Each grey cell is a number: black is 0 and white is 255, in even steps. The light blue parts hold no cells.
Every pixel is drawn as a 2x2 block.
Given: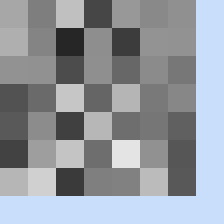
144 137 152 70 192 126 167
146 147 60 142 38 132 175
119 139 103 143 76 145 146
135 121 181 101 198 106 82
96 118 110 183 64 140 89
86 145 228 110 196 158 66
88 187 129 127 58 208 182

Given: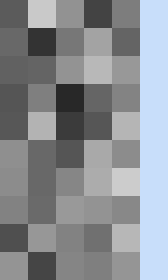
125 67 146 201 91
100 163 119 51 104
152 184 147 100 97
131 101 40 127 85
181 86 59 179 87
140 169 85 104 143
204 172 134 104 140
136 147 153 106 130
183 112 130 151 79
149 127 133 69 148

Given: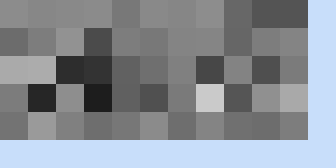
84 84 103 141 134 137 120 139 137 135 140
132 125 102 133 132 120 125 75 146 125 108
123 79 131 71 128 111 97 51 45 172 170
169 144 85 202 122 80 96 29 142 38 124
125 109 112 132 110 139 119 110 128 154 115

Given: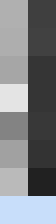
63 176
65 174
53 166
53 228
56 131
51 161
33 186

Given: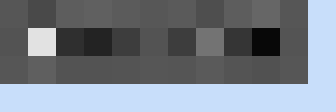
86 102 93 78 90 87 91 96 93 73 86
84 8 53 115 61 83 61 35 47 226 83
86 81 84 90 85 86 84 83 83 95 86

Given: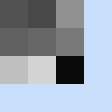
144 72 82
120 102 96
9 211 191
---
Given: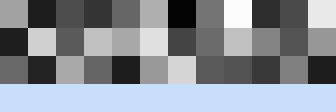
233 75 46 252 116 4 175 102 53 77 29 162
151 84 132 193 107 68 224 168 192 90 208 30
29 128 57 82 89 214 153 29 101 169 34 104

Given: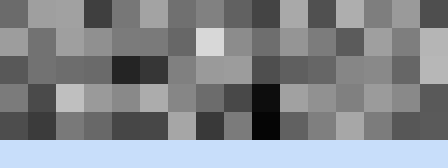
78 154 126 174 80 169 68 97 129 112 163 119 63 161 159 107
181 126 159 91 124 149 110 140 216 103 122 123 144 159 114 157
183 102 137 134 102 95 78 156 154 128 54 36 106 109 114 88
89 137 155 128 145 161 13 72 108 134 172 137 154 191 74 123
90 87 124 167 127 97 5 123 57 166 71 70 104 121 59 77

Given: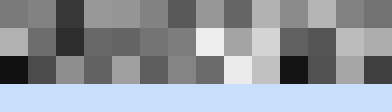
114 129 180 138 178 101 151 89 130 149 152 56 130 122
173 188 84 96 212 164 237 125 116 100 104 45 109 177
63 166 81 20 193 235 107 132 94 160 98 142 75 17

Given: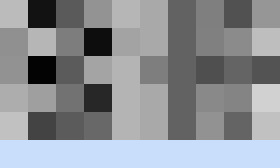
150 81 127 98 169 182 147 90 18 187
190 139 128 98 169 163 13 125 182 144
83 100 79 98 126 180 164 91 3 146
209 132 137 98 169 180 39 114 159 173
193 100 146 98 169 180 104 91 67 193

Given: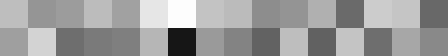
104 197 204 106 176 148 141 187 195 253 230 161 188 156 149 190
137 167 110 196 97 190 98 131 154 22 182 127 122 110 211 159

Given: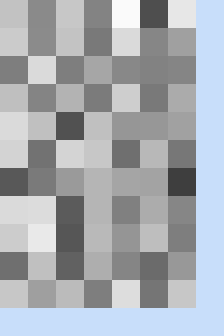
231 78 250 131 199 138 194
160 134 218 121 195 139 203
133 130 136 166 126 218 126
171 121 206 123 179 132 191
161 151 150 192 81 192 218
119 184 111 199 212 114 211
62 163 165 181 154 122 88
134 172 128 181 91 220 218
126 190 149 185 86 233 204
152 107 133 174 97 192 111
199 117 221 126 187 159 199

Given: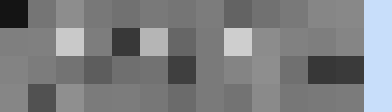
136 134 121 113 99 124 117 121 113 120 141 117 20
133 126 129 140 206 122 102 181 56 125 201 128 127
58 55 112 142 132 122 63 114 111 93 115 124 131
123 121 119 138 115 122 107 119 124 123 143 81 134
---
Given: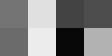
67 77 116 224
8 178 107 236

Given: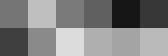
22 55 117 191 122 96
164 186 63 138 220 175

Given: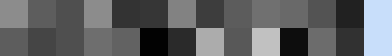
83 33 140 93 79 140 51 54 130 61 92 112 105
108 49 93 69 79 110 98 2 42 172 88 193 13

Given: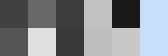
193 24 65 104 60
189 200 85 223 56

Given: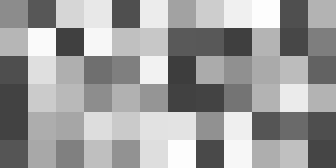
79 179 140 87 214 232 79 236 162 205 240 253
71 126 182 250 64 247 192 199 89 88 63 180
188 98 78 223 175 111 127 242 61 171 144 170
235 179 66 203 185 141 177 149 65 67 116 179
106 78 66 173 166 221 202 226 227 145 239 85
192 69 85 168 128 191 146 222 253 73 247 174

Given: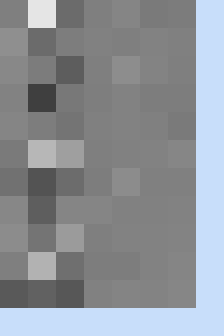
122 124 127 229 107 127 133
130 128 143 107 125 129 127
131 127 136 124 93 127 141
125 125 130 63 120 126 130
128 122 133 125 116 128 130
130 134 122 183 159 127 129
128 128 113 83 108 125 140
129 130 135 94 133 133 129
130 131 140 116 155 127 130
130 133 127 178 111 125 125
131 134 89 97 87 129 132

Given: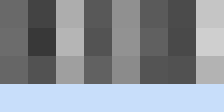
75 197 105 67 173 88 144 90
73 207 108 56 181 83 146 96
81 179 102 82 159 97 139 84

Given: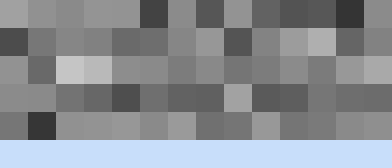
52 139 161 145 138 148 147 67 139 86 147 98 83 87
101 130 76 119 134 129 106 110 134 151 84 131 156 175
152 169 146 105 197 185 141 138 124 137 117 124 139 123
110 108 139 138 115 103 78 111 98 96 162 90 94 118
138 143 118 54 145 147 151 138 154 112 117 152 117 122

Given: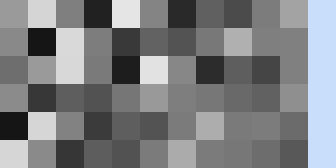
124 163 154 213 127 33 229 132 41 96 75
127 128 137 21 217 125 57 98 83 120 176
69 128 110 154 216 122 29 226 135 44 94
97 143 139 55 94 82 118 153 126 119 105
124 107 21 214 130 59 94 83 123 173 122
109 88 214 138 54 93 82 123 171 123 119
